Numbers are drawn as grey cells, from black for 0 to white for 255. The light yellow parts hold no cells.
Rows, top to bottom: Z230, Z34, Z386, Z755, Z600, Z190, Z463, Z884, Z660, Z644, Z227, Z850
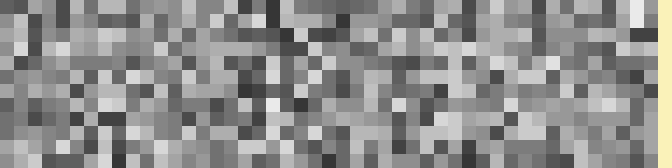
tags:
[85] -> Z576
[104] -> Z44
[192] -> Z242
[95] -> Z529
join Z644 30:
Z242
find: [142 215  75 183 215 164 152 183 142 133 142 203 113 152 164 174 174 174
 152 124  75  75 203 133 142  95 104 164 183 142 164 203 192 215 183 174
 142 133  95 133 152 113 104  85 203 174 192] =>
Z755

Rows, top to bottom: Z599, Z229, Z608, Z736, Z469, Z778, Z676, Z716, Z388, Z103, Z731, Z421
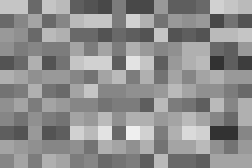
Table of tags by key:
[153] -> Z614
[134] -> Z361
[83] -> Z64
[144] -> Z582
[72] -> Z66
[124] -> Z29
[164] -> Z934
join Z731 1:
Z614
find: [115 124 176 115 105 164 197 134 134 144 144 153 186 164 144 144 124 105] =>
Z676
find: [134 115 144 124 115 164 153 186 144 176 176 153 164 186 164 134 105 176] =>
Z388

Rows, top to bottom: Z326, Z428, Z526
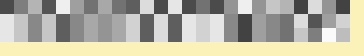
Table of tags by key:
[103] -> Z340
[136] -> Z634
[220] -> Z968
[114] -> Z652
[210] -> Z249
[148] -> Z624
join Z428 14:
Z249
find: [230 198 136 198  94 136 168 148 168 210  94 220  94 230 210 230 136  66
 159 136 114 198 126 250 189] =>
Z526
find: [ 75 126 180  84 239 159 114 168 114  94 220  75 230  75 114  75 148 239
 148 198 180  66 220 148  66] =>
Z326
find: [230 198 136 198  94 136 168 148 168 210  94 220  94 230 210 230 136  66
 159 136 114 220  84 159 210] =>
Z428

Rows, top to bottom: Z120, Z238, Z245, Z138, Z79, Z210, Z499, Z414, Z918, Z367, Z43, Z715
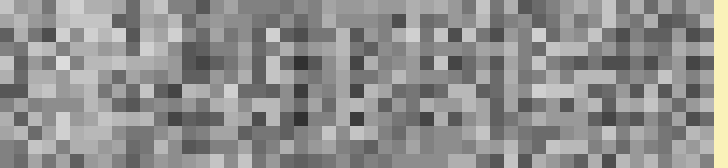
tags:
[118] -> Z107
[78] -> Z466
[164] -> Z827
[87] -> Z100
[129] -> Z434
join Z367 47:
Z107
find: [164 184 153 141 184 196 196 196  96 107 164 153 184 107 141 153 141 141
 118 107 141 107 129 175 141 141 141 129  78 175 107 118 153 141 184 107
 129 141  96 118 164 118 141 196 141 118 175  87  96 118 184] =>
Z238
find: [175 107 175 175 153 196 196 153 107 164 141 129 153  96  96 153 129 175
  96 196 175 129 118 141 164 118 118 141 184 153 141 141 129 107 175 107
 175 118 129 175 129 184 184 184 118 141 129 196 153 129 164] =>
Z210
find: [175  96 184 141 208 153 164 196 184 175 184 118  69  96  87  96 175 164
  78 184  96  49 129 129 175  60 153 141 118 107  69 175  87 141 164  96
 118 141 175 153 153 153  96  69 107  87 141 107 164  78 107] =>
Z918
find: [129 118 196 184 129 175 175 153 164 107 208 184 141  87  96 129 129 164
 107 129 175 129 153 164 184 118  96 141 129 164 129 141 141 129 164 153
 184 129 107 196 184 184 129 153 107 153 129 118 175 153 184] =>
Z138
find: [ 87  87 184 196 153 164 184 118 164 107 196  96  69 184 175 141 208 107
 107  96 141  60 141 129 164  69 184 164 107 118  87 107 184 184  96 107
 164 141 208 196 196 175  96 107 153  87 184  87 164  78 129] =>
Z499

